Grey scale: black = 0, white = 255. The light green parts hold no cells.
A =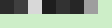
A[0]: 43
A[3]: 30
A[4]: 50
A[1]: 63

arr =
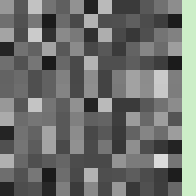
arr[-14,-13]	152
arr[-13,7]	79
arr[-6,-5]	62
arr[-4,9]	143
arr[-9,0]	99
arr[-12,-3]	79
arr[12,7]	78
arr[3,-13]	36
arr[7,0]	152
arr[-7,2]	196
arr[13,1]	77
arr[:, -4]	[58, 95, 55, 99, 94, 162, 162, 58, 156, 99, 143, 123, 93, 56]
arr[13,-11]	82
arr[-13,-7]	179
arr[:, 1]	[88, 81, 76, 114, 82, 107, 110, 87, 108, 114, 117, 104, 82, 77]
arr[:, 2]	[194, 119, 203, 98, 118, 79, 79, 196, 118, 99, 92, 79, 119, 82]
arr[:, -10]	[115, 27, 49, 164, 26, 97, 97, 117, 114, 164, 164, 91, 27, 39]
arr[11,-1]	117
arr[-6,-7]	96
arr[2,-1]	129
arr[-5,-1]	157
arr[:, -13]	[152, 111, 164, 36, 111, 99, 100, 152, 171, 36, 80, 176, 110, 37]
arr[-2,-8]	73
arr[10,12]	35
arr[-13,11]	61
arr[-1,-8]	59
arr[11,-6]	73
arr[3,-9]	88
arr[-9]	[99, 107, 79, 97, 129, 72, 141, 67, 124, 162, 140, 202, 126]
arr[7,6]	35

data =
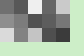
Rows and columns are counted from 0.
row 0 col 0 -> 112
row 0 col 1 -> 88
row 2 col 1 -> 130
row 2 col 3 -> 79
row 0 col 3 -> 102

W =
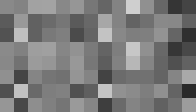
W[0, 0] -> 137
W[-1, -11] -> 128
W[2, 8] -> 136
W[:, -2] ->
[53, 136, 101, 54, 80, 133, 100, 113]
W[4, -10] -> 129
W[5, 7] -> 67
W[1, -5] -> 99
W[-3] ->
[144, 69, 133, 117, 113, 149, 132, 67, 107, 113, 113, 100, 133, 169]
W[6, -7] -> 196
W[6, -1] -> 42
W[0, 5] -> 150
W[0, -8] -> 119
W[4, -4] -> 133
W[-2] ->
[80, 193, 105, 126, 129, 81, 95, 196, 145, 139, 126, 144, 100, 42]
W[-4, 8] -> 130
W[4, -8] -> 119
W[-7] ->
[91, 153, 97, 107, 118, 90, 104, 167, 131, 99, 112, 137, 136, 98]
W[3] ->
[138, 129, 158, 160, 134, 146, 122, 100, 126, 199, 144, 104, 54, 72]
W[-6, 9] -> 126
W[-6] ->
[82, 191, 97, 121, 127, 75, 100, 195, 136, 126, 127, 147, 101, 47]
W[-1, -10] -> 117
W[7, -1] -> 156
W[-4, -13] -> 114
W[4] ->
[136, 114, 155, 150, 129, 152, 119, 93, 130, 183, 133, 101, 80, 98]
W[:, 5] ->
[150, 90, 75, 146, 152, 149, 81, 154]

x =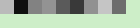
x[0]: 186
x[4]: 90
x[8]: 109
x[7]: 197

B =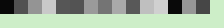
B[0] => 8
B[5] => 83
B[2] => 148
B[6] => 154
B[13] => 150
